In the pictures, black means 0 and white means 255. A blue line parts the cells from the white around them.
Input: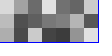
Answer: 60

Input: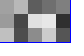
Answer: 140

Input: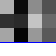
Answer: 5

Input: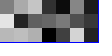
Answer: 64

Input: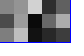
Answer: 18

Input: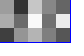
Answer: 180

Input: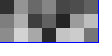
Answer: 196
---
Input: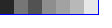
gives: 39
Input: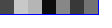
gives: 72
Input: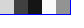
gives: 214
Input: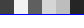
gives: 64
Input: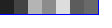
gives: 33
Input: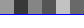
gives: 154
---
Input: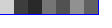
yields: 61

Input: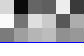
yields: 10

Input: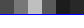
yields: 119

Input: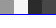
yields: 246

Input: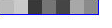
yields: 202

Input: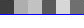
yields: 174

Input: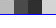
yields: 74
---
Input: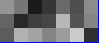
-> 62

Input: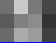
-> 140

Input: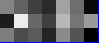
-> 104

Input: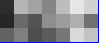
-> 83

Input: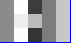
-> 187

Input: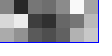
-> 62

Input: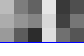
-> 132

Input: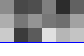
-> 148

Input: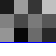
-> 122

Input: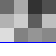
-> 93
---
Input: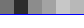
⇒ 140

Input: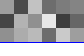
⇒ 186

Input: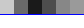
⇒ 26

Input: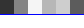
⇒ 245

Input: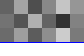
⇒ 92

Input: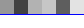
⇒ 178
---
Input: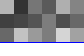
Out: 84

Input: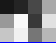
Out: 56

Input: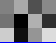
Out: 177

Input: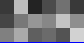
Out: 150

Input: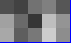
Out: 54

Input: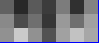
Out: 111
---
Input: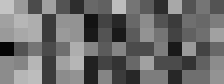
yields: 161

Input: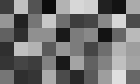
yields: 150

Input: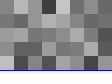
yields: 119

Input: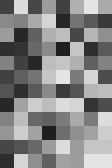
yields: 137

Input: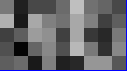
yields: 176

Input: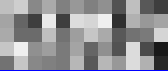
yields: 164
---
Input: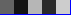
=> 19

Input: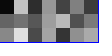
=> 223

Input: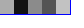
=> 17

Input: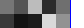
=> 19

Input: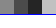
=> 75

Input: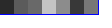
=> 91

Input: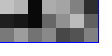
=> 157

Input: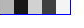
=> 23
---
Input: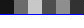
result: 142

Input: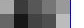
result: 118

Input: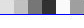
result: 250

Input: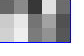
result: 225

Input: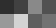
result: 137

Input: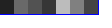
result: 128
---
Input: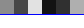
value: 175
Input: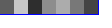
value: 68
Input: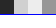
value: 151
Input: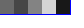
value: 24
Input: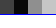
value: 198
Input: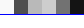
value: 20
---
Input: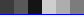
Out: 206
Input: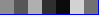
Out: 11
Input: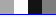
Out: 252
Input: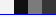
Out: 16
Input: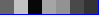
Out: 146
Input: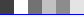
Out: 193
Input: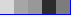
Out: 152
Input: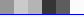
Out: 53
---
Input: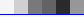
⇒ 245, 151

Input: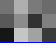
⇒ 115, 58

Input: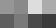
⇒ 150, 59

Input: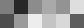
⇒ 126, 93

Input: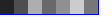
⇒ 35, 119

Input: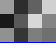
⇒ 157, 112

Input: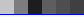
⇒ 197, 64
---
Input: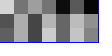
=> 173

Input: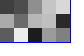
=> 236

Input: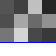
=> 212

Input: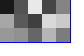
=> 145

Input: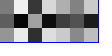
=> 234

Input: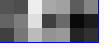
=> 119

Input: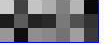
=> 14

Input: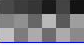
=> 124
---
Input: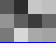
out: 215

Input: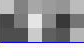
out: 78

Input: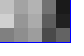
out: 142

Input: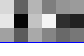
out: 91

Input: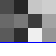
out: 45

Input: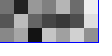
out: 166

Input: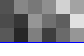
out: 38

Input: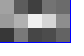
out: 121

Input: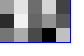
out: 171
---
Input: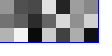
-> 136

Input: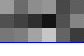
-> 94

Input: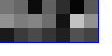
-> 88

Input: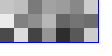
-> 204

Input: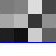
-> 69

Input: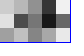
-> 241

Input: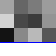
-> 156

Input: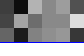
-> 81

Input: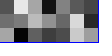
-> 69
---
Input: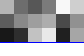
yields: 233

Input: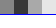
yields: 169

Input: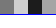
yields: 165

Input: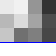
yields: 234

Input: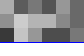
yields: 196

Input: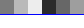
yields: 185

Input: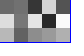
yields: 229
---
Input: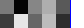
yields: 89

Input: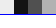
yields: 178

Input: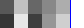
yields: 173

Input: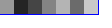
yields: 201

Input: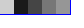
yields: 150

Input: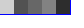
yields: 45

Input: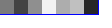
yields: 39

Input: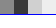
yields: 238
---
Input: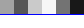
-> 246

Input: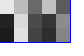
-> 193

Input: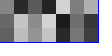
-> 35

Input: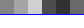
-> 77

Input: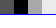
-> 235

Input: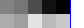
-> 17

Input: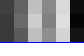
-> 136

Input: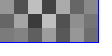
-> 67
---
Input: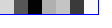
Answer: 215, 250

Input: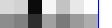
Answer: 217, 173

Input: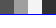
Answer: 83, 50

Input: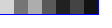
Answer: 213, 18

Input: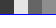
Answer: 58, 142

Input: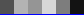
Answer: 81, 19

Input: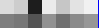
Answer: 219, 151

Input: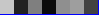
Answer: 199, 66
